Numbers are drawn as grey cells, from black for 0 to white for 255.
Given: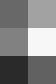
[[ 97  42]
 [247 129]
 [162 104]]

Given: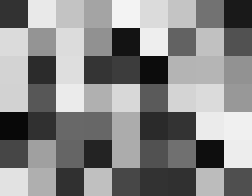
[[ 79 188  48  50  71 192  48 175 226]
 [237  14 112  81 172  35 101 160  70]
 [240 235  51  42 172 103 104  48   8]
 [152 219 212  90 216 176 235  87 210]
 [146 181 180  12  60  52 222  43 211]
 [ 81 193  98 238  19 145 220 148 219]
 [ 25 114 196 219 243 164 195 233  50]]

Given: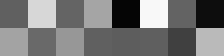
[[186  64  95  93  96 151 105 163]
 [ 13  99 248   5 165 100 215  96]]

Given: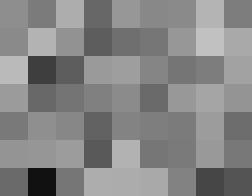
[[ 84  70 130 169 172 173 118  17 106]
 [120 153 122 118 178  89 156 150 148]
 [109 156 123 126 131  98 135 143 121]
 [148 165 152 106 139 128 116 104 155]
 [162 125 117 133 158 154  93  62 186]
 [169 193 151 118 111  93 146 179 138]
 [125 180 138 136 151 103 173 123 142]]

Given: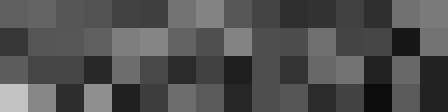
[[ 34  90  12  67  43  86  77  38  90 109  62  32 143  45 135 194]
 [ 34 104  34 115 103  51  78  30  65  43  72 109  40  70  69  93]
 [115  23  70  68 111  76  78 131  80  99 133 126  95  87  85  55]
 [122 113  47  64  50  46  68  87 132 115  63  66  82  86 100  95]]

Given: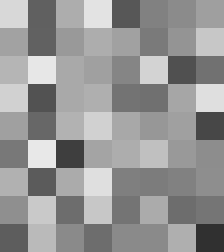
[[ 48 175 138 138 109 138 186  93]
 [117 109 171 116 199 109 201 143]
 [142 129 124 127 223 171  91 177]
 [141 153 192 173 164  62 232 120]
 [ 71 160 151 168 209 178 103 160]
 [223 166 112 115 175 169  82 209]
 [113  80 211 133 160 169 231 181]
 [199 148 122 161 173 153  97 162]
 [159 139 129  87 227 173  96 216]]

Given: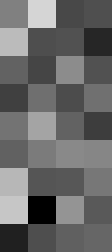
[[102  96  78  32]
 [ 89 148   0 198]
 [119  87  85 183]
 [134 137 123  97]
 [ 61  98 164 115]
 [112  76 111  64]
 [ 81 140  69  98]
 [ 38  81  78 187]
 [ 79  72 213 128]]
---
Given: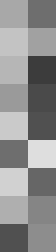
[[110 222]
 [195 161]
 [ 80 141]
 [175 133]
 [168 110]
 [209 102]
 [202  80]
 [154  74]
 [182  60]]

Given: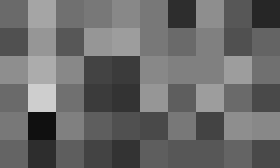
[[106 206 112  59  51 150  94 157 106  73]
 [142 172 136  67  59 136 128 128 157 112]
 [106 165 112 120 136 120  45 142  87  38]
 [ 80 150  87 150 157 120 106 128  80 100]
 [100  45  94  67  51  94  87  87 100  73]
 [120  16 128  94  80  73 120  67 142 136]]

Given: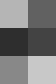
[[136 200]
 [181  97]
 [ 46  67]]

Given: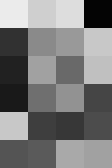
[[235 207 221   4]
 [ 33 161 105 192]
 [ 49 138 153 200]
 [ 25 111 146  69]
 [ 84  90 169 161]
 [200  62  55  76]]

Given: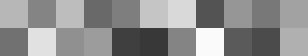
[[113 225 144 156  63  56 132 250  90  75 176]
 [183 132 189 105 126 197 217  83 150 120 162]]

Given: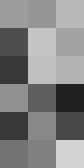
[[ 78 197 162]
 [ 56 191 178]
 [156 150 185]
 [ 56 136  70]
 [115 128 210]
 [144  94  32]]

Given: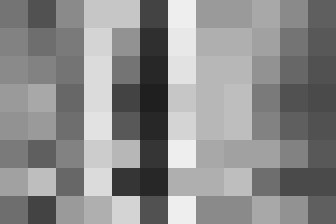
[[161 190 103 219  53  39 175 175 190 110  74  74]
 [154 168 103 219  67  31 198 183 190 122  81  74]
 [146 154 110 226  88  39 212 183 190 130  95  81]
 [138 130 116 219 116  39 226 183 183 146 103  81]
 [130 110 122 212 146  47 232 175 175 161 116  88]
 [122  95 130 204 183  53 238 168 161 161 130  88]
 [116  81 138 198 198  67 238 154 154 168 138  95]
 [110  67 154 175 212  81 238 138 138 168 146  95]]

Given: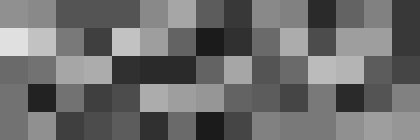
[[224 194 121  63 194 158  99  27  48 106 172  76 158 158  56]
 [114 144  63  76  92  48 106  27  69 129 121 121 144 158 150]
 [144 137  84  84  84 137 166  92  56 137 129  42  99 129  56]
 [106 114 166 172  48  42  42  99 166  84 106 187 180  92  69]
 [114  34 114  63  76 172 158 150  99  92  69 121  42  84 129]]

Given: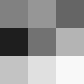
[[195 224 248]
 [129 150 101]
 [ 30 114 180]]
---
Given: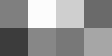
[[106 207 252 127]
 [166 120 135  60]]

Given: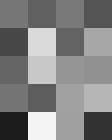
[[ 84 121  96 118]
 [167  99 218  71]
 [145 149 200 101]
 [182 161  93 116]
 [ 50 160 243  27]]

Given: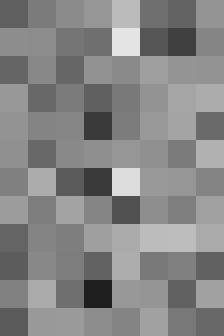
[[148  99 111 187 150 139 123  95]
 [133  64  85 228 111 117 140 141]
 [147 148 159 138 146 102 136 101]
 [172 165 147 121  96 123 104 152]
 [106 164 153 124  58 134 132 147]
 [177 123 144 150 143 137 104 144]
 [132 150 153 220  58  90 172 128]
 [160 127 142  80 133 163 125 156]
 [170 189 188 170 159 126 132 100]
 [ 97 128 121 173  98 125 136  92]
 [161  97 149 152  30 111 170 129]
 [104 120 161 132 141 154 153  90]]

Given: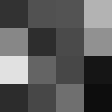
[[179  83  81  50]
 [145  74  45 135]
 [ 21  71 100 225]
 [ 13 111  71  44]]

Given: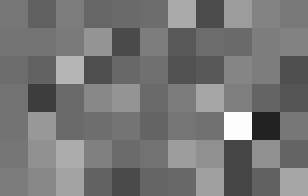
[[120 131 156  75 170 109 106 102 125  96 119]
 [129 125 106 108  89 125  74 148 122 116 116]
 [ 79 125 133  87  81 112 104  78 181  98 108]
 [ 84 100 126 165 124 106 148 136 106  61 114]
 [119  34 253 113 117 100 116 110 106 152 115]
 [100 144  69 144 157 114 107 128 172 145 118]
 [165  97  69 160 104 101  74  98 163 136 124]]

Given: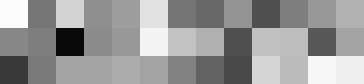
[[178 152 126  80 148 104 116 226 158 143 211 118 252]
 [164  88 189 193  80 176 194 244 153 140   9 126 135]
 [238 247 187 213  72  98 130 163 172 163 163 121  57]]

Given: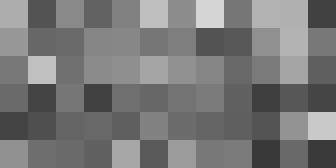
[[ 65 176 179 119 213 141 191 129  98 137  83 173]
 [120 179 144  88  83 126 118 135 133 106 103 152]
 [ 95 165 122 104 133 144 165 143 139 112 192 120]
 [ 69  87  63  97 123 115 103 111  65 118  68 106]
 [201 147  84  95 101 108 130  95 104 100  79  68]
 [ 58 105  57 123 120 155  89 167  97 106 110 145]]
